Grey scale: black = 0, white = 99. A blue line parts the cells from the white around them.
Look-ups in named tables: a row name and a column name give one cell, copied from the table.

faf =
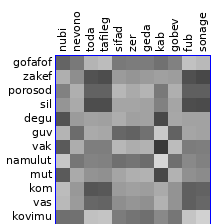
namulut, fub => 53
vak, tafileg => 49
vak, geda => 69
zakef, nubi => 68
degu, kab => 28
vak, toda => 49
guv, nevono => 42
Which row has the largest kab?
namulut

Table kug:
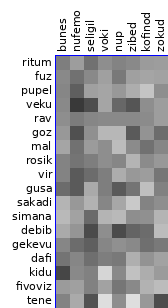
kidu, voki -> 83
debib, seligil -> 29
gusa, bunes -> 42
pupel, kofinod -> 76
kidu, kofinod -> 67
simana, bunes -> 72
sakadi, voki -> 52
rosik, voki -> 55
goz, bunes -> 59
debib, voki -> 55
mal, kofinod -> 44

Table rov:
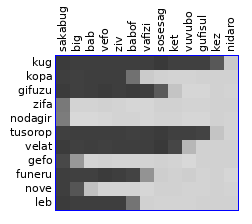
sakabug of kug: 23
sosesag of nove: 81
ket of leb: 82
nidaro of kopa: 81
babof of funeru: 26
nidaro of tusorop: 82
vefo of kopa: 24
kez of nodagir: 81

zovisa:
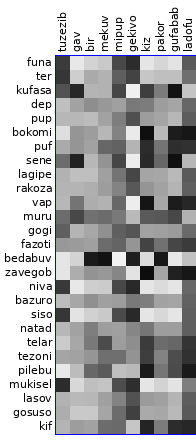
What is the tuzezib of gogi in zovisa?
37
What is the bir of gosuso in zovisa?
78
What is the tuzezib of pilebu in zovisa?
90
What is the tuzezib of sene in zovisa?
42
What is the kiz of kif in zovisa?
14
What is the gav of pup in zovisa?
71
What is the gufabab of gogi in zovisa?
60
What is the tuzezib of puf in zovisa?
66
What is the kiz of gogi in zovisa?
63
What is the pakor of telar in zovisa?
42
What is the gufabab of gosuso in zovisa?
72
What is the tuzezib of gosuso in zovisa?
67
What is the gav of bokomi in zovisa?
58
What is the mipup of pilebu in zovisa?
74

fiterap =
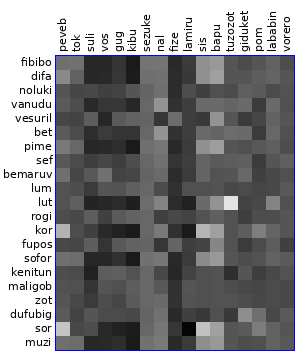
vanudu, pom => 23
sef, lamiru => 24
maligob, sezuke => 40
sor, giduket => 35
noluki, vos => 25
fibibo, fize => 16
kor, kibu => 10
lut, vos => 15
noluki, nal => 43
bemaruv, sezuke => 39
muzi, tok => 42

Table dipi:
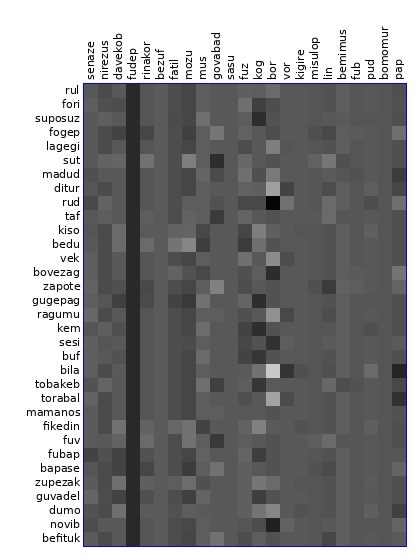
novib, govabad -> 34
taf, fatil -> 30
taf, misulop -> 34
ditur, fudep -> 16
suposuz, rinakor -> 33
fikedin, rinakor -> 38
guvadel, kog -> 24
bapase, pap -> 39
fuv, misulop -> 36
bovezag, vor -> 34
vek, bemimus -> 36
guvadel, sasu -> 34
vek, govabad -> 34
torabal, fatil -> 30
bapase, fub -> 33
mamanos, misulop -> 33

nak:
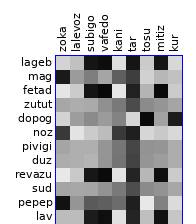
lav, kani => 87
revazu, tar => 14
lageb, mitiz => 8
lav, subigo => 11
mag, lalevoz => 60
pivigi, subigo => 68
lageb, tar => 8
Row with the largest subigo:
noz

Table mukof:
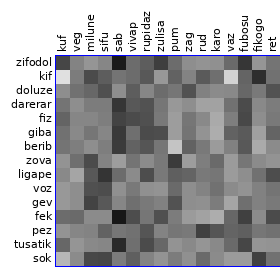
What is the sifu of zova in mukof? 51
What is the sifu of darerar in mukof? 48
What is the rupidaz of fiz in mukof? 31
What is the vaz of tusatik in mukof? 41
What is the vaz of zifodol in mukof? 41
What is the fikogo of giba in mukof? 62
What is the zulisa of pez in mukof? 51
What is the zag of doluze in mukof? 32
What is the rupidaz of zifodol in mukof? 36
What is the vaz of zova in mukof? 60
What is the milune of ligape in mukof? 34
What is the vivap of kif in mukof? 42
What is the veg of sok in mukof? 54
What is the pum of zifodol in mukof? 42
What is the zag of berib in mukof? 38
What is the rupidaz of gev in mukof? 47
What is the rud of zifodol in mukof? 57
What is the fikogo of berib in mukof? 66

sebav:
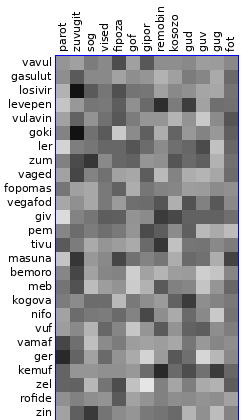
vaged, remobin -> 72
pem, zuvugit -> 42
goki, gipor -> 37
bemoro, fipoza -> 51
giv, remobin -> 23
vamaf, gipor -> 63
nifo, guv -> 53
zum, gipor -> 58
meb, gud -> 52
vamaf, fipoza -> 48
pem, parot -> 52
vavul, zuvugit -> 62
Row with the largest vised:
meb

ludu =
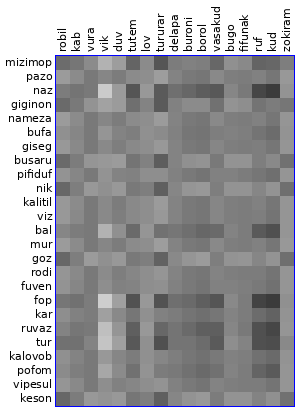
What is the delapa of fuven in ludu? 50
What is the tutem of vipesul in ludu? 52
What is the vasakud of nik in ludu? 49
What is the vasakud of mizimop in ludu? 40
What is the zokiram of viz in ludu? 58
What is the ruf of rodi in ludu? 48

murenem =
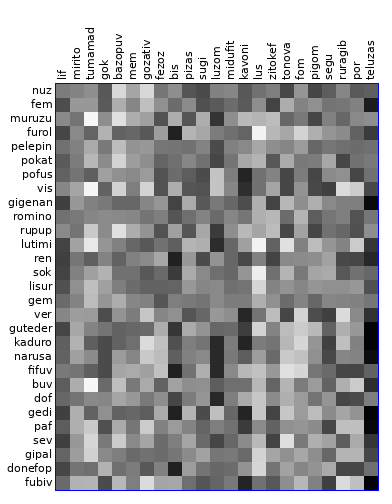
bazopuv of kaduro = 38
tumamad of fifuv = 37
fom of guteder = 79
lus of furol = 94
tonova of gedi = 77
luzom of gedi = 74
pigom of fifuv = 46
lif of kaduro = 37
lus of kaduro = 48
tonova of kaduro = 71
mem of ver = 48
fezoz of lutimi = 44

